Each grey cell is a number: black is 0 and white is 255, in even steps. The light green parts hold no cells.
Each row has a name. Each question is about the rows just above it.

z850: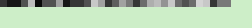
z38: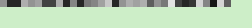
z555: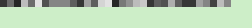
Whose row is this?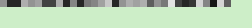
z38
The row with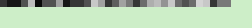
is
z850

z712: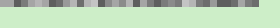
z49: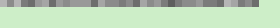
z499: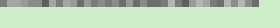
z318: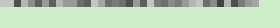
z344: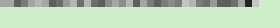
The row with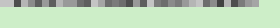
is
z318

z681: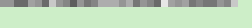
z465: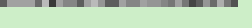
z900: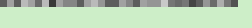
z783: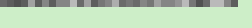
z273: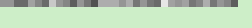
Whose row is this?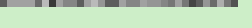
z465
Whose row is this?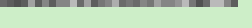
z783
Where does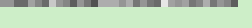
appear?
z273

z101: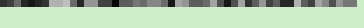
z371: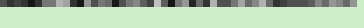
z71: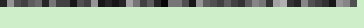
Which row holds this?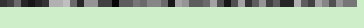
z101
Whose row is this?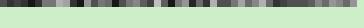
z371

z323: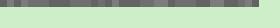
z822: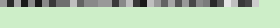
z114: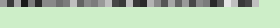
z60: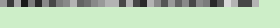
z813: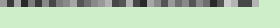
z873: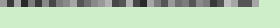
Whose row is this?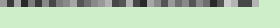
z813
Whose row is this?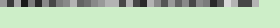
z60
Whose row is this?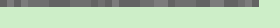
z323
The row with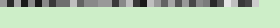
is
z822

